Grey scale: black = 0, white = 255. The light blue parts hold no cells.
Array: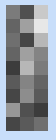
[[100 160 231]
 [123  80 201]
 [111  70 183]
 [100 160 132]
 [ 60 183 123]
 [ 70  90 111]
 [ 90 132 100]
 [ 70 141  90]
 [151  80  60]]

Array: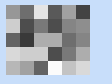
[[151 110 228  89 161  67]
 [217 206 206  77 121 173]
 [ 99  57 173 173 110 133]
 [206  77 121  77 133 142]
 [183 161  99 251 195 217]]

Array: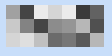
[[161  69 235 213 235  58  98]
 [213 223 192 107 119  89 183]
 [201 131  69 140 149 183  80]]

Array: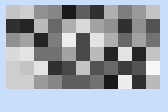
[[206 196 227  48  72 196  83 104  60  83 247]
 [ 48  36 186 104 175 218 163 144  48 144  83]
 [206 206 154 134  94  94 114  25 237  48 186]
 [196 206 144 134  25  94  48 175 125 154 196]
 [218 227 114 114 163  72 186  36 227  36 196]
 [144 163  36 125 237  72 227 175 104 163 114]]

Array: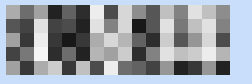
[[ 67 120 246  45 109  34 181 161 204  45 130 225 192 204 237 181]
 [161  56 237  56  24  56 172 215 181  98  45 204  86 150 215  76]
 [ 86  67 225  67  76  34 225 130 215  24  86 225 120 192 225 130]
 [161  56 172 204  56 192  76 237 109  98  67 150  34  56 150  34]
 [172 109 161  34  98  45 237  76 215 141  86 192 130 225 192 141]]

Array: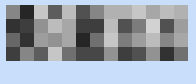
[[134  38 198  93 188  81 134 177 177 198 167 188 177]
 [103  50 157 146 167  38 112 198 124 157 188 134 167]
 [ 50  62 146 188 167  62  62 188  81 124 210  81 157]
 [ 62 134  93 198 112  71  71 146  62  81 146  50 112]]

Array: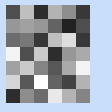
[[213  87 254  99  66 179]
 [244  78 202  45 151 170]
 [151 161 151  99  33  78]
 [161 202 132  87 170 244]
 [ 45 141 108 233 179 132]
 [108 120  56 191 222  56]
 [ 78 191  45 179 141  56]]
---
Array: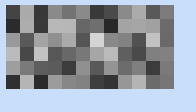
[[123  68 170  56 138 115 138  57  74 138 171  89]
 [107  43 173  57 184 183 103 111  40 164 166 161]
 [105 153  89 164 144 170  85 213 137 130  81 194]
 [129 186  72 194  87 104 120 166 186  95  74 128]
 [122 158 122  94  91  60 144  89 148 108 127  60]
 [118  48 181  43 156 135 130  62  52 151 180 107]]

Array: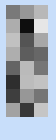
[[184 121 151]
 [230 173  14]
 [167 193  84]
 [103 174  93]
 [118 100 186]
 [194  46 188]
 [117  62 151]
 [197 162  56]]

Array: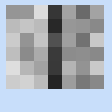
[[163 149 151 220  54 162 106]
 [137 187 197 187  40 151 148]
 [200 203 148 196  81 159 114]
 [137 190 139 171  58 140 142]
 [201 222 182 162  57 180 147]
 [136 204 210 187  36 157 120]]

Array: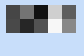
[[ 93  70 116  17 207]
 [136  73  38  82 247]]

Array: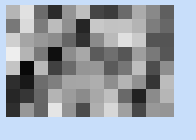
[[ 95 181 225 108  43 148 191  69  60 106 171 137]
 [103 120 218 124 188 143  37 200 194 195 180 125]
 [ 84 207 165 152 141 101  49 139 186 224 202  84]
 [ 86 238 180 121  15 141 168  91 111  86 158 121]
 [142 196   8 185  65 107 149 151  91 118 190  77]
 [188  46  24 109 127 165 166 174 142 180 145  53]
 [182  38  54 102 180 156 139 168 191 105  34 139]
 [149  46 151 101 229 147  75 175 215 160  71 152]]

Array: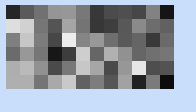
[[ 21  38  90 113 149 151 120  56  75  79  71 130]
 [ 97 222 209 118  84 165 116  55  62  88 138 109]
 [106 127 198 124  71 237 133 152 111  89 101  57]
 [118 107 152 118  23  61 206 102 177 145 102 112]
 [ 83 174 186 145  74 120 199 166  74 151 230  78]
 [ 12 175 175 117 169 201  97 125  86 162  33 123]]
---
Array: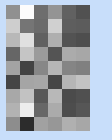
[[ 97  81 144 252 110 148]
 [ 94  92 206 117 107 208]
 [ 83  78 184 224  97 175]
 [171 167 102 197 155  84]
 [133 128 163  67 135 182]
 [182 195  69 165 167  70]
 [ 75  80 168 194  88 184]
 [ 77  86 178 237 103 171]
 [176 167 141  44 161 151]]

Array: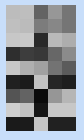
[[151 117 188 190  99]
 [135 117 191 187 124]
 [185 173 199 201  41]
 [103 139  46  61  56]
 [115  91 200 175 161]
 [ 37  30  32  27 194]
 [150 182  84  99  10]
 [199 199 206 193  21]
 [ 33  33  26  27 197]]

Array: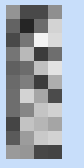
[[ 73 143 148  73]
 [108 211  99  37]
 [243 218  73 118]
 [ 60 110 117 185]
 [192 227  96 108]
 [ 60 174 106 126]
 [166  75 110 211]
 [196 209 110 134]
 [182 165  69 195]
 [201 210  90 156]
 [ 71  68 154 150]]

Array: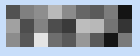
[[124  20  82 128 142 185 139 102  90]
 [116  52 161  77 131  77  58 189 184]
 [ 21 122 140  87 228 110  89 151  89]]

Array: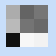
[[100 118 172]
 [116 105 186]
 [247 242  16]]

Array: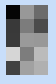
[[152 107   5]
 [124  75  57]
 [154 152  58]
 [125 187 214]
 [161 176  66]]
